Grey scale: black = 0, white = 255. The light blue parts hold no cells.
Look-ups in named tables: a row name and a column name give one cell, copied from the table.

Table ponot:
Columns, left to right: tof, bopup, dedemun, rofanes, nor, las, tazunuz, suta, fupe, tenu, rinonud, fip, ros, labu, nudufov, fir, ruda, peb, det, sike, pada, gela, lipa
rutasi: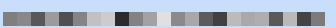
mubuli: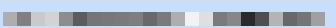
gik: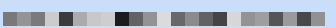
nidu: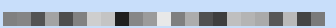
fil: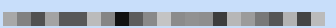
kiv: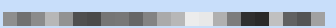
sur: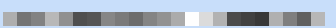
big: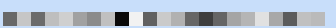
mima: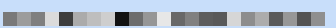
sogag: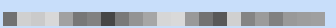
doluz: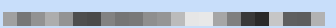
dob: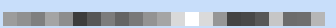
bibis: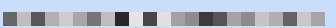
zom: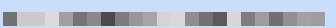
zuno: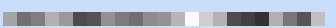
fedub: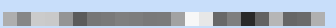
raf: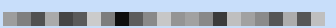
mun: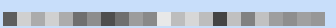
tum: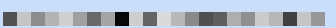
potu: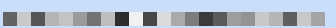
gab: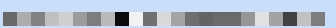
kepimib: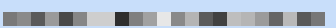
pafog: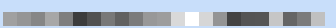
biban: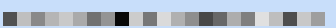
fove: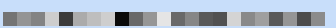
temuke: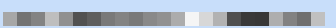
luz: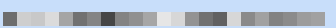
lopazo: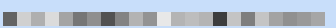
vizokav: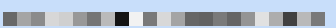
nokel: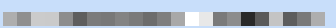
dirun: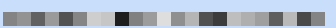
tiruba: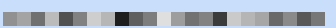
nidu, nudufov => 80
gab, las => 156
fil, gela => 68
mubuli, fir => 123
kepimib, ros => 137
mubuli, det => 79
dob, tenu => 120
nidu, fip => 232
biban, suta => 148
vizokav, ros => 164
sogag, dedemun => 202
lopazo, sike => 163
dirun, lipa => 132
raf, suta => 125
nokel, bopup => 143
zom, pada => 145
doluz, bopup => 118
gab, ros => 164

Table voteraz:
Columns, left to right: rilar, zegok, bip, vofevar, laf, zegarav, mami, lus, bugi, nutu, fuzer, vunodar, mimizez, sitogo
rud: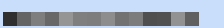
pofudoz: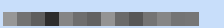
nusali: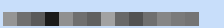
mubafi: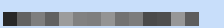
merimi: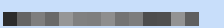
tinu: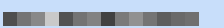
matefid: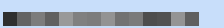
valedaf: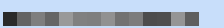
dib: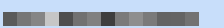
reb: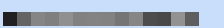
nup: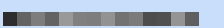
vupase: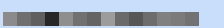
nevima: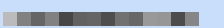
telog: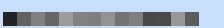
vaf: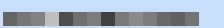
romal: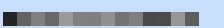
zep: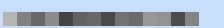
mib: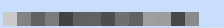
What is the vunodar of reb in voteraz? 73
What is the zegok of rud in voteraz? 100
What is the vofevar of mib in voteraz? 123
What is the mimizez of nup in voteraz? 148
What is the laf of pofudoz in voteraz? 133
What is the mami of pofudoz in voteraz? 98
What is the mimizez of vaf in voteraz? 97
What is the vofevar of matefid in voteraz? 96
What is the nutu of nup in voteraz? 123
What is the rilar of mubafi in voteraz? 40
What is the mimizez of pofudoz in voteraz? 116
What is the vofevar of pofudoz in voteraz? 45
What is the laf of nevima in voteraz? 71
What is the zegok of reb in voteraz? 100
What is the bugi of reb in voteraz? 117
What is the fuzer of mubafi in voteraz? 74
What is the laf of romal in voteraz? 154
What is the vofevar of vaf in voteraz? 191
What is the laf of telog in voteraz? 156
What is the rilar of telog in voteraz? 34

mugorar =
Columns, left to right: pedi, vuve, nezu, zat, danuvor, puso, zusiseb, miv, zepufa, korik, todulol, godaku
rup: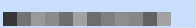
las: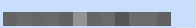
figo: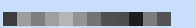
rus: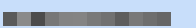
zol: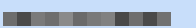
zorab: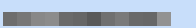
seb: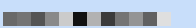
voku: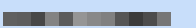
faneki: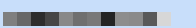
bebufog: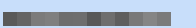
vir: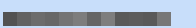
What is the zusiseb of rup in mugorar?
109
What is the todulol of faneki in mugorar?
89
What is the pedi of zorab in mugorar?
109
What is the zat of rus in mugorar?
119
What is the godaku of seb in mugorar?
223
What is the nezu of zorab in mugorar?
136
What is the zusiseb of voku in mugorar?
136
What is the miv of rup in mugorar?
127
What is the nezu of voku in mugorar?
71
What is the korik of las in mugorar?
107
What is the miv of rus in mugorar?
113
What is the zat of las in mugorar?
105
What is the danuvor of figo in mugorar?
181
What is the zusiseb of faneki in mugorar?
120
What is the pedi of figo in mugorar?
60
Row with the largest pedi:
faneki

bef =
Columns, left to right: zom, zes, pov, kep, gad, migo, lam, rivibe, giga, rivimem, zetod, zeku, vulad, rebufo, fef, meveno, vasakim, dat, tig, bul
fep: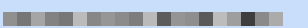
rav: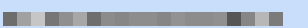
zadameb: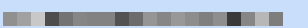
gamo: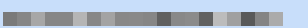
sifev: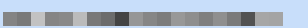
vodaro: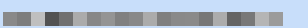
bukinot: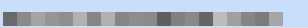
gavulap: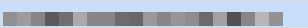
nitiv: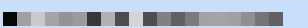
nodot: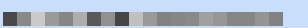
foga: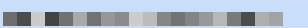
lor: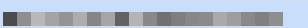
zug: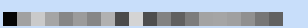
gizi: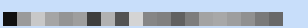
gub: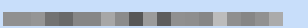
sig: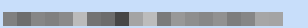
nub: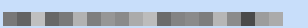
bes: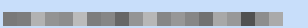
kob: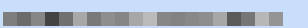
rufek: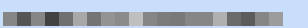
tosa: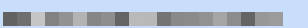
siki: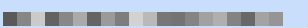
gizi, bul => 104
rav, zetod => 141
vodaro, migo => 171
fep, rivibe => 150
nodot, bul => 129
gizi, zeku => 128
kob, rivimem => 167
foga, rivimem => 204
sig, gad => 138
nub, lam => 126
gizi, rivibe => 177
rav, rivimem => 141
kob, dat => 118
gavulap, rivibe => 134
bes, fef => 113
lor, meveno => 170
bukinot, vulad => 128
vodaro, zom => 137

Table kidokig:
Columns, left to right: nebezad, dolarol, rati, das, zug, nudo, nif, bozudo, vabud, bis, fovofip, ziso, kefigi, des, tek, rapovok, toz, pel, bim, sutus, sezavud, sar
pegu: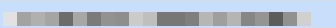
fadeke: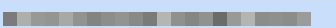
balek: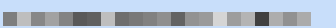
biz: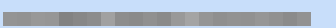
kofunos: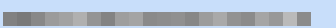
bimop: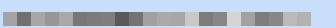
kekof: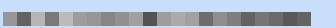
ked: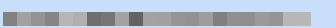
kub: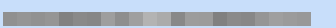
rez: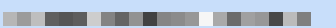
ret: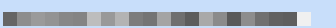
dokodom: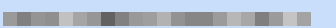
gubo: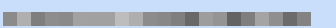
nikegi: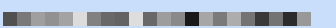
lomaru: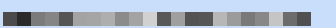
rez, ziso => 133
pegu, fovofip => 191
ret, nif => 189
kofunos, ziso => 141
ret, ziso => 164
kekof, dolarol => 98
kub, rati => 145
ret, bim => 112
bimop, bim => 125
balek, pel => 180
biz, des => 164

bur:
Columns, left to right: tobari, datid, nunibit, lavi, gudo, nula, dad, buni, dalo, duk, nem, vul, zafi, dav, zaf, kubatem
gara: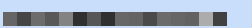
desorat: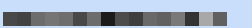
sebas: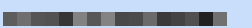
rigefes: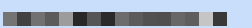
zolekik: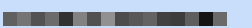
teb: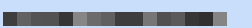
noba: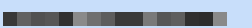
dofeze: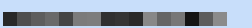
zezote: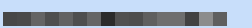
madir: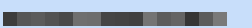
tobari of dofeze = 40
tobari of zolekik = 96
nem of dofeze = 136
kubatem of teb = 132
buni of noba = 93
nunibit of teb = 83
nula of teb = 134
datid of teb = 98
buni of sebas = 131
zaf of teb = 47
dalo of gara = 103
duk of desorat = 62

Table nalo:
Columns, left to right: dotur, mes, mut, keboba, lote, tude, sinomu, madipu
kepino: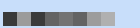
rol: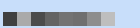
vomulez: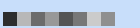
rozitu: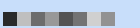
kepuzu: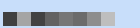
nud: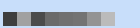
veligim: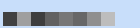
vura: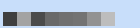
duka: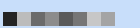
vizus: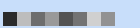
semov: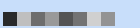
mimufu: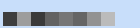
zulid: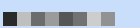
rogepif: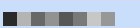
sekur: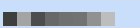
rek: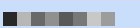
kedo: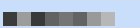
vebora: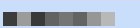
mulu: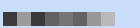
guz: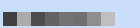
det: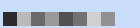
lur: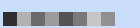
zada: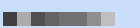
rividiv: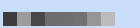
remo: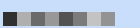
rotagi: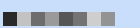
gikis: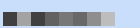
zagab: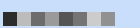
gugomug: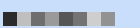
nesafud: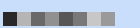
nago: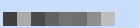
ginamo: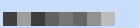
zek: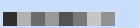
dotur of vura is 63
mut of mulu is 57
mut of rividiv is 72
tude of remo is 123
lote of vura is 112
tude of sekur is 114
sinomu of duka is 199
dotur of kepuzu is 64
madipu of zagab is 145
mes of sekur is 164
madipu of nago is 190
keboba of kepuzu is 98
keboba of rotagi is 154

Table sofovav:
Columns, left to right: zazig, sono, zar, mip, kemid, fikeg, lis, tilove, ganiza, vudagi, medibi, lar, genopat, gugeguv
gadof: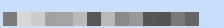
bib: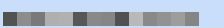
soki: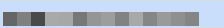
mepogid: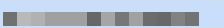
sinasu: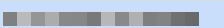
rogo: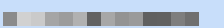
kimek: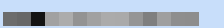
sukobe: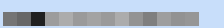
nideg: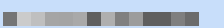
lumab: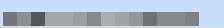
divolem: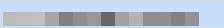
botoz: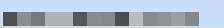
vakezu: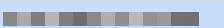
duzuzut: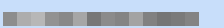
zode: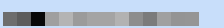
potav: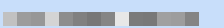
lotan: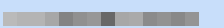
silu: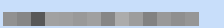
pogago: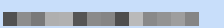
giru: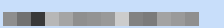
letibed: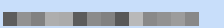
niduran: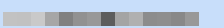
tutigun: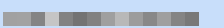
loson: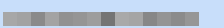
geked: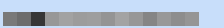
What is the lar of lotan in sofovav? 146
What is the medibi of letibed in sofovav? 137
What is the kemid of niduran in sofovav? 128
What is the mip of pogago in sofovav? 175
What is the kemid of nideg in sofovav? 164
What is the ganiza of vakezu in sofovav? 143
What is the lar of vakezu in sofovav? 154
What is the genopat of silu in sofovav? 143
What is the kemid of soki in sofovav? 167
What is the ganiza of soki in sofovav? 130
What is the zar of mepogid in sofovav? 177
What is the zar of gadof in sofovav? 204
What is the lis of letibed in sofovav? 139
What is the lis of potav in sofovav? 119
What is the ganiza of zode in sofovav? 178
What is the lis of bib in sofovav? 137
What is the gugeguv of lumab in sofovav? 128
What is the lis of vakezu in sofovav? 137
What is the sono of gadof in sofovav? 215
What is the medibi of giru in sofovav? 123

